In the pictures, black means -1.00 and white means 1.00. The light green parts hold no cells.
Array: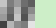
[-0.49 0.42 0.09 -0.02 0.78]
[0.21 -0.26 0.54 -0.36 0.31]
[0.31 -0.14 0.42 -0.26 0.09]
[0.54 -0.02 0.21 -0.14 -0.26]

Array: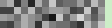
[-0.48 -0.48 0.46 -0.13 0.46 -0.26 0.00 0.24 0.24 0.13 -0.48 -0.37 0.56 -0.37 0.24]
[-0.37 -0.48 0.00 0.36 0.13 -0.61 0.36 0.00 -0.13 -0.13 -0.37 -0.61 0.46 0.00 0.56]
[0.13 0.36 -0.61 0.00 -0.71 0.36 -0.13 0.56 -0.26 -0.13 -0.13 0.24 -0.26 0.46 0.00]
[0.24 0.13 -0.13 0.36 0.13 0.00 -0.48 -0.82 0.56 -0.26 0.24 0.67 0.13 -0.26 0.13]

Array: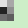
[-0.72 0.12]
[-0.13 -0.26]
[0.77 0.32]

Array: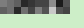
[-0.25 -0.13 -0.68 -0.13 -0.47 -0.02 -0.35 0.57 -0.35 -0.47]
[-0.02 -0.13 -0.25 -0.68 -0.58 -0.47 -0.47 0.10 -0.78 -0.35]

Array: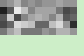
[-0.76 -0.32 0.83 0.50 0.04 0.29 0.29 0.29 -0.07 -0.43 -0.32]
[-0.43 -0.20 0.70 0.60 0.50 -0.20 -0.20 0.50 0.70 0.17 -0.64]
[-0.32 0.60 -0.43 0.04 0.29 0.40 0.29 0.04 0.40 -0.32 -0.20]
[-0.07 0.29 0.50 -0.07 -0.07 -0.07 0.17 0.04 0.40 0.40 0.17]
[0.04 0.17 0.40 0.04 0.17 0.04 0.17 0.17 0.29 0.17 0.17]

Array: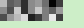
[-0.39 0.21 0.46 0.70 -0.74 -0.51 -0.02 0.80 -0.51]
[0.09 -0.39 0.57 -0.63 0.09 0.57 -0.02 -0.27 0.21]
[0.46 -0.27 -0.14 -0.63 0.09 0.21 -0.14 -0.98 -0.51]

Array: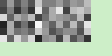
[-0.73 0.34 -0.48 -0.11 -0.60 0.93 0.11 -0.22 0.34 -0.22 0.47 -0.22 0.80]
[-0.60 0.34 -0.11 0.00 -0.22 0.57 0.21 -0.35 -0.11 0.11 0.11 -0.35 0.57]
[-0.48 0.00 -0.60 -0.11 -0.60 0.80 -0.22 0.34 0.80 -0.48 0.47 0.57 0.34]
[-0.35 0.21 -0.35 0.00 -0.35 0.57 0.00 0.00 0.21 -0.11 0.21 0.11 0.47]
[0.69 -0.22 0.34 0.11 0.47 -0.48 -0.11 0.34 0.21 0.11 -0.11 0.47 -0.48]
[0.80 -0.22 0.69 0.21 0.69 -0.73 0.11 0.21 -0.48 0.47 -0.35 0.00 -0.60]
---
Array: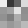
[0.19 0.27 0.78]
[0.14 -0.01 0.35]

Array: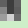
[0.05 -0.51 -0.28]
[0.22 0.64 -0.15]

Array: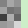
[0.28 -0.10 -0.03]
[-0.51 0.37 -0.21]

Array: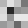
[0.68 -0.69 0.14]
[0.74 0.16 0.82]

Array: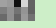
[-0.01 0.14 -0.10]
[-0.17 0.13 -0.21]

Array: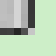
[0.49 0.45 0.66]
[0.50 0.48 0.66]

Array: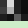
[-0.51 0.40 -0.74]
[-0.77 -0.87 -0.27]
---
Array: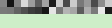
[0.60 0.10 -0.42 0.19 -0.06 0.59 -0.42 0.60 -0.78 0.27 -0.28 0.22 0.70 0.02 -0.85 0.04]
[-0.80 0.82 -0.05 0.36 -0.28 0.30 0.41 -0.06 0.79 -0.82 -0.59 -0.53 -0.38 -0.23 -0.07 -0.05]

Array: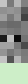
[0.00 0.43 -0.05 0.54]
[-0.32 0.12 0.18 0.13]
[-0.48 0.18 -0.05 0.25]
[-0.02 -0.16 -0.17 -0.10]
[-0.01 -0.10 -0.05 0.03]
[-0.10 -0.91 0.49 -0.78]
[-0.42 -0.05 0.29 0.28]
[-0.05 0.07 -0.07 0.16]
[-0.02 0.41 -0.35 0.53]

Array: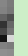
[-0.04 0.05]
[-0.07 0.02]
[-0.38 -0.22]
[-0.19 -0.60]
[-0.09 -0.44]
[0.69 -0.85]
[-0.03 0.01]
[0.10 0.12]

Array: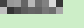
[-0.57 0.70 0.01 -0.14 0.44 -0.21 0.23 0.19 -0.48]
[0.32 -0.14 -0.07 -0.23 -0.21 -0.28 -0.42 -0.59 0.49]

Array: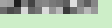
[0.05 -0.26 -0.02 0.74 -0.26 -0.11 -0.05 0.06 0.02 -0.47 -0.04 -0.77 0.23 0.28]
[0.19 0.44 0.14 -0.17 -0.55 0.44 0.16 0.71 -0.09 -0.20 0.69 -0.32 -0.41 -0.17]

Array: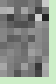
[0.56 -0.19 -0.04 -0.16 -0.15 -0.08 0.05]
[-0.10 -0.48 0.01 0.29 -0.17 0.42 0.37]
[-0.74 0.62 -0.51 -0.14 -0.22 -0.51 -0.15]
[0.09 0.17 -0.27 -0.37 -0.36 -0.25 -0.06]
[0.00 0.09 0.14 -0.02 0.11 -0.05 0.04]
[0.00 0.08 -0.28 -0.07 -0.23 -0.27 0.05]
[-0.02 0.06 0.11 -0.19 -0.04 -0.08 -0.17]
[-0.04 0.13 0.25 -0.13 -0.02 0.08 -0.01]
[0.13 -0.13 0.07 -0.09 -0.07 0.03 0.12]
[0.35 -0.57 -0.08 0.24 -0.12 -0.01 0.31]
[0.29 -0.46 -0.11 -0.04 -0.33 0.00 0.17]

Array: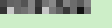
[0.03 -0.29 -0.15 0.02 -0.51 0.07 -0.09 -0.54 0.04 -0.34 -0.19 -0.22 -0.43]
[-0.15 -0.86 -0.15 -0.57 -0.25 -0.05 0.55 -0.63 0.04 -0.11 -0.18 0.56 -0.60]
